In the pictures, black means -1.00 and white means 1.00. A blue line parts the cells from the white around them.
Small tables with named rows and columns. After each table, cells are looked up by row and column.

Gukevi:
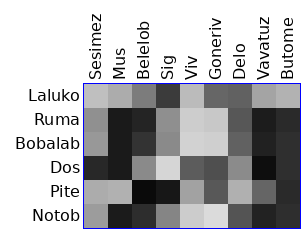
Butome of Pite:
-0.67
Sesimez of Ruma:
0.13
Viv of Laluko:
0.47
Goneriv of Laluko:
-0.20
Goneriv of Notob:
0.72
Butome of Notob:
-0.64

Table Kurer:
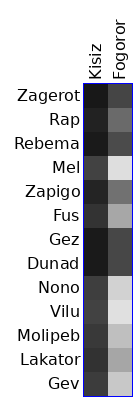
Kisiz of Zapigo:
-0.72
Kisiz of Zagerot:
-0.81
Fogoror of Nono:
0.65
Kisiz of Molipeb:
-0.55
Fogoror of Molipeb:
0.50
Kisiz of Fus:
-0.60
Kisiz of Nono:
-0.51
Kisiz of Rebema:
-0.80
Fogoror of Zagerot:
-0.46
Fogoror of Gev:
0.57
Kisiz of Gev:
-0.53
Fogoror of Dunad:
-0.44
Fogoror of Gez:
-0.44
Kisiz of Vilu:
-0.48

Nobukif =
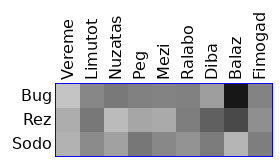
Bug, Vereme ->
0.54
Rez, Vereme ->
0.36
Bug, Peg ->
0.01
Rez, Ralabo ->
-0.01
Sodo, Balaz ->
0.42
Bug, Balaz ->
-0.82
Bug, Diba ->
0.24
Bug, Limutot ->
0.06
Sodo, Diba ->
-0.03
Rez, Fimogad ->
0.12
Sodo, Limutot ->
0.09
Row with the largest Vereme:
Bug

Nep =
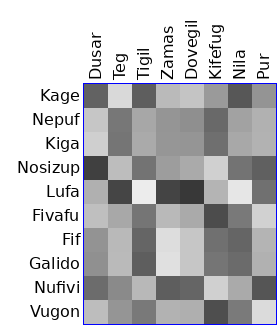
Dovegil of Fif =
0.55
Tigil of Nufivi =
0.44
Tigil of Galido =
-0.26
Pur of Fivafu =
0.64
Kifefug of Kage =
0.21
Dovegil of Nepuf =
0.12
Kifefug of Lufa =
0.41

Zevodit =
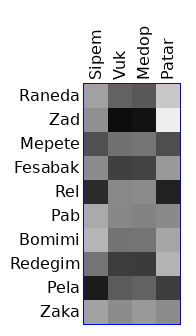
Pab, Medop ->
0.03
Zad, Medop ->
-0.86
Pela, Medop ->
-0.23
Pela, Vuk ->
-0.29
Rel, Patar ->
-0.74
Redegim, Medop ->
-0.54

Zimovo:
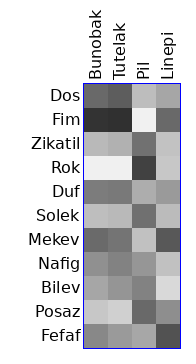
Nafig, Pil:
0.18
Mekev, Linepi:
-0.31
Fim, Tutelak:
-0.62
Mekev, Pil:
0.51
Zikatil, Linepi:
0.52
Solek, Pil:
-0.12
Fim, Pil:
0.89
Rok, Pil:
-0.49
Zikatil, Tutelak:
0.39
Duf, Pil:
0.36
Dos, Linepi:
0.30
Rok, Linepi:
0.56
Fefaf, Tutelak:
0.21
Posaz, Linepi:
0.11

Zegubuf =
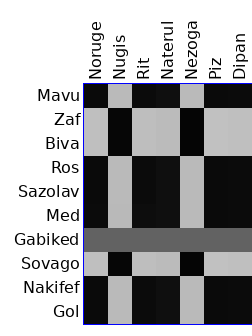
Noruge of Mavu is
-0.92
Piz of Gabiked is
-0.23
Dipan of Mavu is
-0.91
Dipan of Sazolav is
-0.91
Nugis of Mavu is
0.46
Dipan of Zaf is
0.50
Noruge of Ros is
-0.92
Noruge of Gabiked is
-0.23
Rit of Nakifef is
-0.91
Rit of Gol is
-0.91
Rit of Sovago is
0.49
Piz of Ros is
-0.92
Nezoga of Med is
0.46
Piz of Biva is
0.51
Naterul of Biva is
0.47
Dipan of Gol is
-0.91
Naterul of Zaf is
0.47

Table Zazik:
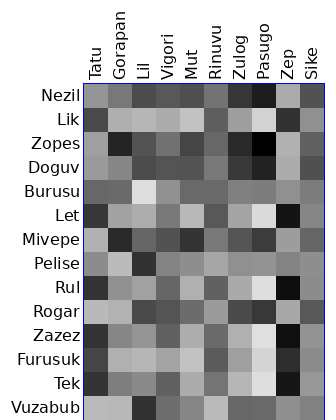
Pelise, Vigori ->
0.03
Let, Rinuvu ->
-0.31
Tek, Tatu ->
-0.59
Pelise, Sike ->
0.11
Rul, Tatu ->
-0.60
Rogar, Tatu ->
0.45
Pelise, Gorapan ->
0.47
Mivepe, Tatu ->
0.39
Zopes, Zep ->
0.39
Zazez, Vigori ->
-0.24
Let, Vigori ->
-0.06
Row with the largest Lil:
Burusu

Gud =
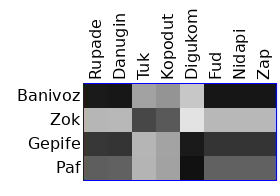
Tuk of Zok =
-0.44
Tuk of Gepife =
0.42
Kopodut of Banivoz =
0.16
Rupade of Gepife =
-0.57
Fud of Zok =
0.44
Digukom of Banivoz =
0.56
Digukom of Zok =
0.78

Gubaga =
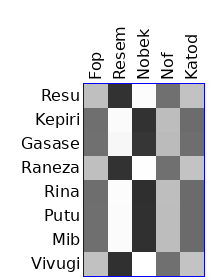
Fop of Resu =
0.50
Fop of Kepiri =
-0.13
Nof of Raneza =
-0.12
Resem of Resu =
-0.61
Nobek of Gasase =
-0.58
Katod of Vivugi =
0.53
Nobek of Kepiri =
-0.61
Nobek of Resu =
0.98
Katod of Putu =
-0.16
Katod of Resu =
0.52
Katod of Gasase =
-0.14

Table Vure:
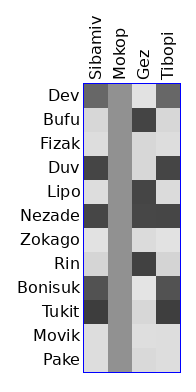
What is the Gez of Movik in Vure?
0.74
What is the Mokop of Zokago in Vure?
0.14
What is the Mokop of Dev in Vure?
0.14
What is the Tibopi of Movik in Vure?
0.73
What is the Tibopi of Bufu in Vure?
0.69
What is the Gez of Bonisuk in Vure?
0.79
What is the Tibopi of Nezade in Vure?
-0.45
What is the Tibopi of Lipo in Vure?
0.72
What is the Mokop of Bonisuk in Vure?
0.14

